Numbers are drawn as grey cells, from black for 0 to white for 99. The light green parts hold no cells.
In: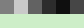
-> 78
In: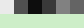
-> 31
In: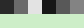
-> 41
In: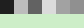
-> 73
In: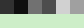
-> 6
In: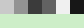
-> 57
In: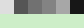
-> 33
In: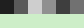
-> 35
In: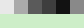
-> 66
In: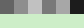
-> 55
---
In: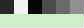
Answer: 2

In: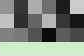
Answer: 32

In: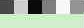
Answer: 4

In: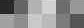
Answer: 78

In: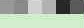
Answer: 81

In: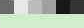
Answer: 73
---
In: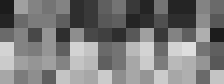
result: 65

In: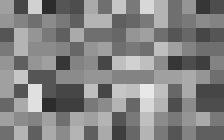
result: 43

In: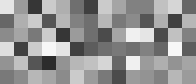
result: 47

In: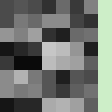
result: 8

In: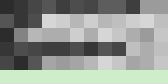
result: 27

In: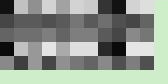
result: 53

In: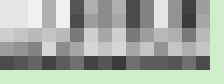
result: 29

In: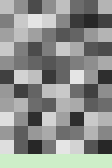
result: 86
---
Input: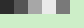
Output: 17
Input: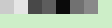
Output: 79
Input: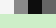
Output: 95
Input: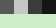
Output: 34
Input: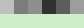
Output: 74
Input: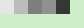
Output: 89
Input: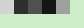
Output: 82
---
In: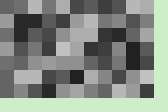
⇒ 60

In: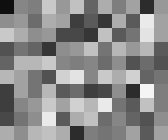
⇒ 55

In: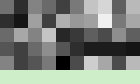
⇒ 18

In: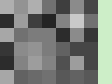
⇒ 17

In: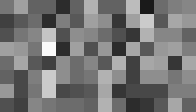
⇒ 25

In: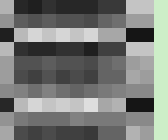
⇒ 57

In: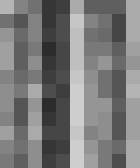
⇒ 44
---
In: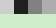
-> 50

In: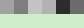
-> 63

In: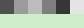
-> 60

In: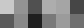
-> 64

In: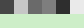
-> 49

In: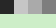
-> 49

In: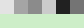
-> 64

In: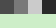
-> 29

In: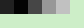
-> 27

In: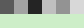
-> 63
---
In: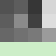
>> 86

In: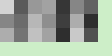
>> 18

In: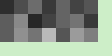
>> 22

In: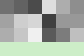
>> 59

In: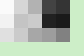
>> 10

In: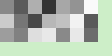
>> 35
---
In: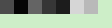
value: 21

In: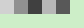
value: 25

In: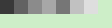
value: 65

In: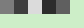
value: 85

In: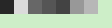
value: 33

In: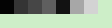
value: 37

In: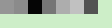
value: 46

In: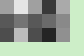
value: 34
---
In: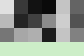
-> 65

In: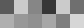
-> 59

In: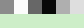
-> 98

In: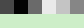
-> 1

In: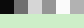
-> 43

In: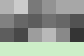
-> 28

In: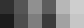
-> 30

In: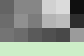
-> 42
